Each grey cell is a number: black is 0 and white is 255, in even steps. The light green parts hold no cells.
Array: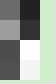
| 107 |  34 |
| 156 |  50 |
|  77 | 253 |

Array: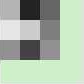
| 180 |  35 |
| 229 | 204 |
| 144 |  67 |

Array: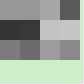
| 151 | 151 |
|  52 |  56 |
| 123 | 107 |

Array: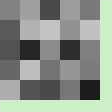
| 130 | 159 |
|  89 | 178 |
|  82 |  38 |

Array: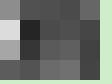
| 141 |  81 |
| 220 |  37 |
| 166 |  54 |

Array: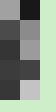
| 161 |  24 |
|  75 | 139 |
|  53 | 155 |

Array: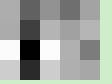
| 173 |  97 |
| 171 |  63 |
| 251 |   1 |

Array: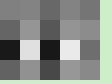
| 128 | 131 |
| 101 | 149 |
|  25 | 224 |

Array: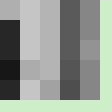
| 175 | 197 |
|  39 | 197 |
|  39 | 197 |
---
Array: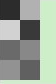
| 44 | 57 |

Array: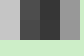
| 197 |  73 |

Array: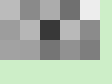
| 187 | 182 | 117 |

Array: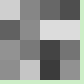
| 207 | 139 |  68 | 145 |

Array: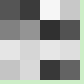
|  85 | 148 | 230 |  99 |

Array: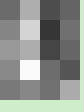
| 107 | 212 |  69 |  85 |
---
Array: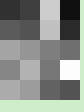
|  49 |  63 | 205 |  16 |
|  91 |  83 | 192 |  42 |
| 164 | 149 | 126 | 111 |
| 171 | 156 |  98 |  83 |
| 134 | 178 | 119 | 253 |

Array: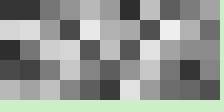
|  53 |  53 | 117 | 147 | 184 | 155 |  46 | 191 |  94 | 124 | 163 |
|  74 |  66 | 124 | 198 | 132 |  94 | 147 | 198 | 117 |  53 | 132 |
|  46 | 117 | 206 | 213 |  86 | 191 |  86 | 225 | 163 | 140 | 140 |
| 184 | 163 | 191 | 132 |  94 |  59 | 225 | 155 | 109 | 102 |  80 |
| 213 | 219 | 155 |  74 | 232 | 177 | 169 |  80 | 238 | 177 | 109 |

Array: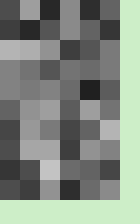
|  62 |  40 |  85 | 138 |  99 |  54 |
|  77 |  62 | 146 |  46 | 107 | 138 |
|  54 |  77 | 195 | 107 |  99 |  70 |
| 130 | 115 |  85 | 115 | 107 | 122 |
| 130 | 122 | 130 | 107 |  32 |  92 |
|  99 | 146 | 158 |  92 | 158 | 115 |
|  70 | 152 | 122 |  70 |  99 | 180 |
|  77 | 158 |  40 | 138 |  46 |  99 |
|  77 | 166 | 166 |  62 | 146 | 130 |
| 180 | 174 | 146 |  62 |  85 | 122 |

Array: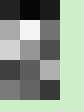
|  34 |   6 |  27 |
|  64 |  93 | 176 |
| 122 | 100 |  56 |
| 210 | 150 |  78 |
| 169 | 244 | 115 |

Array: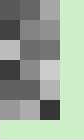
|  96 |  96 | 180 |
|  89 | 102 | 166 |
| 188 | 109 | 116 |
|  66 | 131 | 144 |
|  60 | 138 | 203 |
| 152 | 172 |  54 |

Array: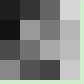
|  30 |  52 | 101 | 214 |
| 135 |  83 |  68 | 201 |
|  75 | 113 | 168 | 187 |
|  18 | 153 | 121 | 181 |

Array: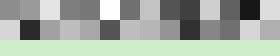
| 214 |  42 | 161 | 189 | 168 |  84 | 189 | 182 | 148 |  49 | 134 | 112 | 214 | 175 |
| 141 | 154 | 228 | 126 | 119 | 254 | 112 | 195 |  84 |  64 | 207 |  97 |  23 | 221 |

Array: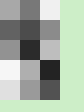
| 146 |  43 | 190 |
|  98 |  76 | 139 |
| 168 | 120 | 240 |
| 224 | 154 |  82 |
| 246 | 175 |  35 |
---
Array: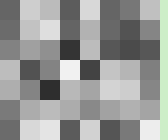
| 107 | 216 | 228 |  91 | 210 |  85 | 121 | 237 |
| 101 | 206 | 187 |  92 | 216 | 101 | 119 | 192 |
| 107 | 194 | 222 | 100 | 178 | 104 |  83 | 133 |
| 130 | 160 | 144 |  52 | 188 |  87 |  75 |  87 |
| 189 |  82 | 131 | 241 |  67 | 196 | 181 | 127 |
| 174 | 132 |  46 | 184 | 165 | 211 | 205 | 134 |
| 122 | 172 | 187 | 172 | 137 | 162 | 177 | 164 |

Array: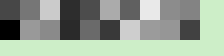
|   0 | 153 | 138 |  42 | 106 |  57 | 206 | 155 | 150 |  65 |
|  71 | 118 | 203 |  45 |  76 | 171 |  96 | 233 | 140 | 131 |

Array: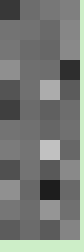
|  92 | 107 |  91 | 132 |
|  56 | 109 | 119 | 127 |
| 115 | 114 | 106 | 134 |
| 118 | 107 | 103 | 137 |
| 143 | 111 | 110 |  46 |
|  84 | 112 | 172 |  91 |
|  63 | 107 |  96 | 109 |
| 115 | 112 | 102 | 112 |
| 123 | 116 | 193 | 103 |
|  80 | 115 |  89 | 137 |
| 144 | 104 |  29 | 105 |
| 118 | 109 | 149 | 112 |

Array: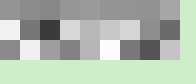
| 138 | 239 | 158 | 130 | 181 | 252 | 120 |  85 | 196 |
| 148 | 139 | 135 | 150 | 154 | 148 | 147 | 145 | 166 |
| 242 | 119 |  59 | 215 | 183 | 199 | 213 | 141 | 107 |

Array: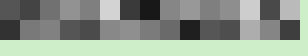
|  50 | 121 | 129 |  85 |  75 | 136 | 143 | 123 | 106 |  31 |  86 |  78 | 173 | 133 |  62 |
|  85 |  68 | 113 | 146 | 127 | 211 |  58 |  24 | 134 | 152 | 127 | 142 | 205 |  73 | 186 |

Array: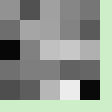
|  78 |  93 | 182 | 236 |   9 |
| 146 |  81 | 160 | 134 | 118 |
| 110 | 165 | 162 | 131 |  90 |
|   7 | 129 | 192 | 199 | 176 |
| 112 | 126 | 127 |  98 | 102 |

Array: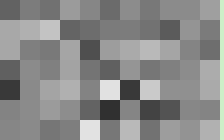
| 134 | 138 | 118 | 126 | 226 | 119 | 185 | 114 | 157 | 147 | 177 |
|  98 | 124 | 113 | 155 | 134 | 107 | 140 | 120 | 139 | 139 | 159 |
| 168 | 176 | 195 | 100 | 109 | 123 | 124 | 114 |  91 | 148 | 123 |
| 167 | 127 | 121 | 165 |  79 | 157 | 170 | 185 | 165 | 132 | 110 |
|  96 | 139 | 128 | 163 | 116 |  96 | 149 | 118 | 128 | 140 | 172 |
|  57 | 138 | 164 | 176 | 131 | 225 |  57 | 202 | 144 | 144 | 170 |
| 131 | 139 | 155 | 141 |  99 |  48 | 133 |  67 |  83 | 135 | 132 |
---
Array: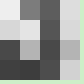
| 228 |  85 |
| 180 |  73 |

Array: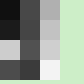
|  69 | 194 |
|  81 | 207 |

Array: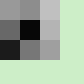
|   7 | 180 |
| 119 | 159 |

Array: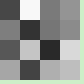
|  51 | 118 |
| 197 |  41 |

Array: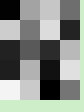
| 119 | 220 |
|  89 |  43 |

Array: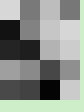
| 130 | 198 |
|  30 | 179 |
